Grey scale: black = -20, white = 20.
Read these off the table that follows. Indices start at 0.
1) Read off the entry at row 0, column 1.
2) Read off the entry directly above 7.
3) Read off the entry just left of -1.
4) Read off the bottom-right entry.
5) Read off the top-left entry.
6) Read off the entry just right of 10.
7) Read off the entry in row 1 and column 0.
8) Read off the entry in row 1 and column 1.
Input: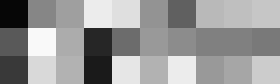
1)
1
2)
5
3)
0
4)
12
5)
-19
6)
11
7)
-6
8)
19

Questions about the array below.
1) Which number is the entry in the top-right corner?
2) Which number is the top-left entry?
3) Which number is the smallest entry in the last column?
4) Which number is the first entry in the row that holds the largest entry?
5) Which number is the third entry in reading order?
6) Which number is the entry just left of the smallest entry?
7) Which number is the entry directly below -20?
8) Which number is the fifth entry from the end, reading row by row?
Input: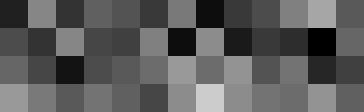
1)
-6
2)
-15
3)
-10
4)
4
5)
-12
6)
-13
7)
-14
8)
2
